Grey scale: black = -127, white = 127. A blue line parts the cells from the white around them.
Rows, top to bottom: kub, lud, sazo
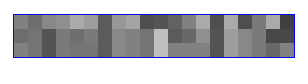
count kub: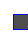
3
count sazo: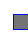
4
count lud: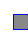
2
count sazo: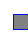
6

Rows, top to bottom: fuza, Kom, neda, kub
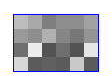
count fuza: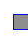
2
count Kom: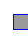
1
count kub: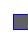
1
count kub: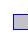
0
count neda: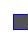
2
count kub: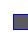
3

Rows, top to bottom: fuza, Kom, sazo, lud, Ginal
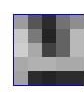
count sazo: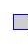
1
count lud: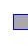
3
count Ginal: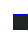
1
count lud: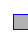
2

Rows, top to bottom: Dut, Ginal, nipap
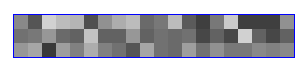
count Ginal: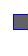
7
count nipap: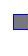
2
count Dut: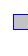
0
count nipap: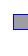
2
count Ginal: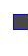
3
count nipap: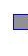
1
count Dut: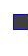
4

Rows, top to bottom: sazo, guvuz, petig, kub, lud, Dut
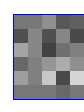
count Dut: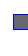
1
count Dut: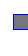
4
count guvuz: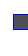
2
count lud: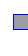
1
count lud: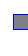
1
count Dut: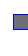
0

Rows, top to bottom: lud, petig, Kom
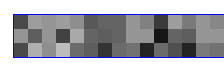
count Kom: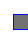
2
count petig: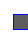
3
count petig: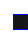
1
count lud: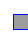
3
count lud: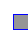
3
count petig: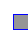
6

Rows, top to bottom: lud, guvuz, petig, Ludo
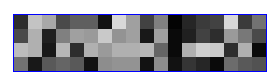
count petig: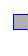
6
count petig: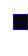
2
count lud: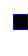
1
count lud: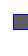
2

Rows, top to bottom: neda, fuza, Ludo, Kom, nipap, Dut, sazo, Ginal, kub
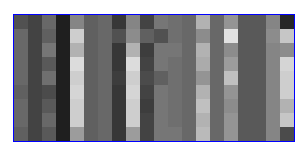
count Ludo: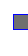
0
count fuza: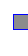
3

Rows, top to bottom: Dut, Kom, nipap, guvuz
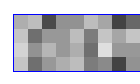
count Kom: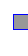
2
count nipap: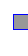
3

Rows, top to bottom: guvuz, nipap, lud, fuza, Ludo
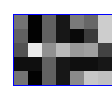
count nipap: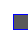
0
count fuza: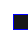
2
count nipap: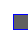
2
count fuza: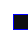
4
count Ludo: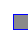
1

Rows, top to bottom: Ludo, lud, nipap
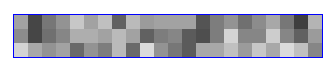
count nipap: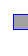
1
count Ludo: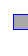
1
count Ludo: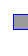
1
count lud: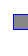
5
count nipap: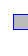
1

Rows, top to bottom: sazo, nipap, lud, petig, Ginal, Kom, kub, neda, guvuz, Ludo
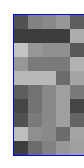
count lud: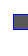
1
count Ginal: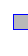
3
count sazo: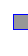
1
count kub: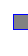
0
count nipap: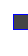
0
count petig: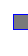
3

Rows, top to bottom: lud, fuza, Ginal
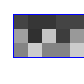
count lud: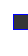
2
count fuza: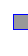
1
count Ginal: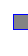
3
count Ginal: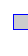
2
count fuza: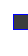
1
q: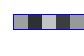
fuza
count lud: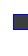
0

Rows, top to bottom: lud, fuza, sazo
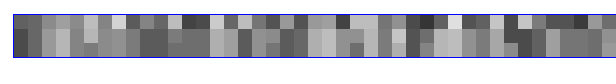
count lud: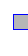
0
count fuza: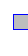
2
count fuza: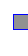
6

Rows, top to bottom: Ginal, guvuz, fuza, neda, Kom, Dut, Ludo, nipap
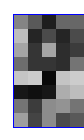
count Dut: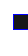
2
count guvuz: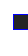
2
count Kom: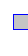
2
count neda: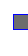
1
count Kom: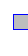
0

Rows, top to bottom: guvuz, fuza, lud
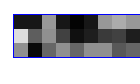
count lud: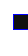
0
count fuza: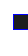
2
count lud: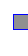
4
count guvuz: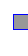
3
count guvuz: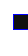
0
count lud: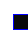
1
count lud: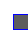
0

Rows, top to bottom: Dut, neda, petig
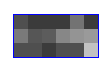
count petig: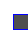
4
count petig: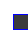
1
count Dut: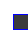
4
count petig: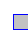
1

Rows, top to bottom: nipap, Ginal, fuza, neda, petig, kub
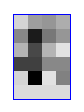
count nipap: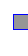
1
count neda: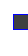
2
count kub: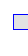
0
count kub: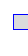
4
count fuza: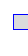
0
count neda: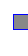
2
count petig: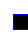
1

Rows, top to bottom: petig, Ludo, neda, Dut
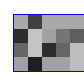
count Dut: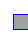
3
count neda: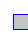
1
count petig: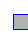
0

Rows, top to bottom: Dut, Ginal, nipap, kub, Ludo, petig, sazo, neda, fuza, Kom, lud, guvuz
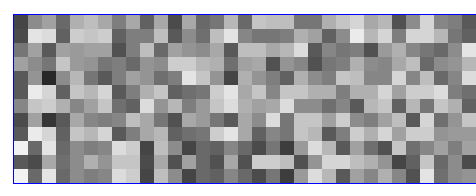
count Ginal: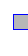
2
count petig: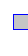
5

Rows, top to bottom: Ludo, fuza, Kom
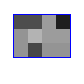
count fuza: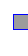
2
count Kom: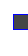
1
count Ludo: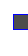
2
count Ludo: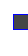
0
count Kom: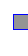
3
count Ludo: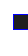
1
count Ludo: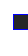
0

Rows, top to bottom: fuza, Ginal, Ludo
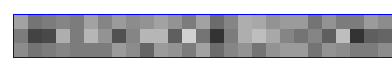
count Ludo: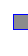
4
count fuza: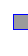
4
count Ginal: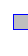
2
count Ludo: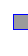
4
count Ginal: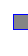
3
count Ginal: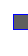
3
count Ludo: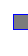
7

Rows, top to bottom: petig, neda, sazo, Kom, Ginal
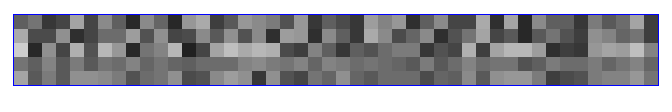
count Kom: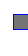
8
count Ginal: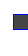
1
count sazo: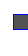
3
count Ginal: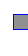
7

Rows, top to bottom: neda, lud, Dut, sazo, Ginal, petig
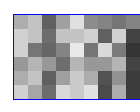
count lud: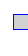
3
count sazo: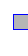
3

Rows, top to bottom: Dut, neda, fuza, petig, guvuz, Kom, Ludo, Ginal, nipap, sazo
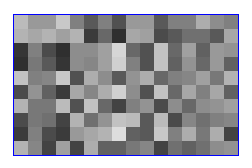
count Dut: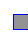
0
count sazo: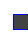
3

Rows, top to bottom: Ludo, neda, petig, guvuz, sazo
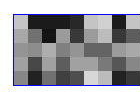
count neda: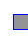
0
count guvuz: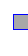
0
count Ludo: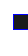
4

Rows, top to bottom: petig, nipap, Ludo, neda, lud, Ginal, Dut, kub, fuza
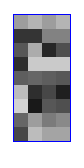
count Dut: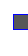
1
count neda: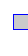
3
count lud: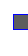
2
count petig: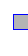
2
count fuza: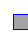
2
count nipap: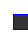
2

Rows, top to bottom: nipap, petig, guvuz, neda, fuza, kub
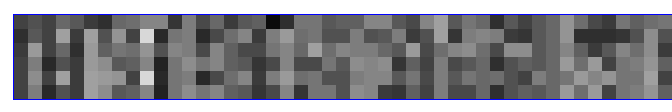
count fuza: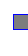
5
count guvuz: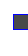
5
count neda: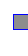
4
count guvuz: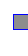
4
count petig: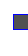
7
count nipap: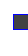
3
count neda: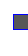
5

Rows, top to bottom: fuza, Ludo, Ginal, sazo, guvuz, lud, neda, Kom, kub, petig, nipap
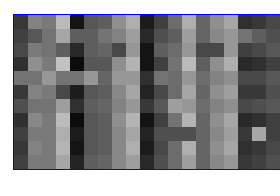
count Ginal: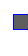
3
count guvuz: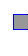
5
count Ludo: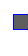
4
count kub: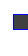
2
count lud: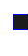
1
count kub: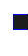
1

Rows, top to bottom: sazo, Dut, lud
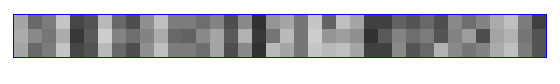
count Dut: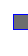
2
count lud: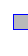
3
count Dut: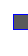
3

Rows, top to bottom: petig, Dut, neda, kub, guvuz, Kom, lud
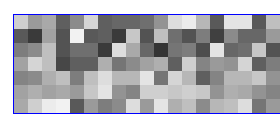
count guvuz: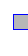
5
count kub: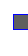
4

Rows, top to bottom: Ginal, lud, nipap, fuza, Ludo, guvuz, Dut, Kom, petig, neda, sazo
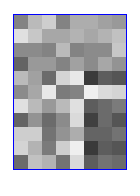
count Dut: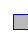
2
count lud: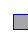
3
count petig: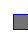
2
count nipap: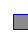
4

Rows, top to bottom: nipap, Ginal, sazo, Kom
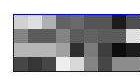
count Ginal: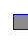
0
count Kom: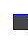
3
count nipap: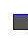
2
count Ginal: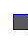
5
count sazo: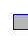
3

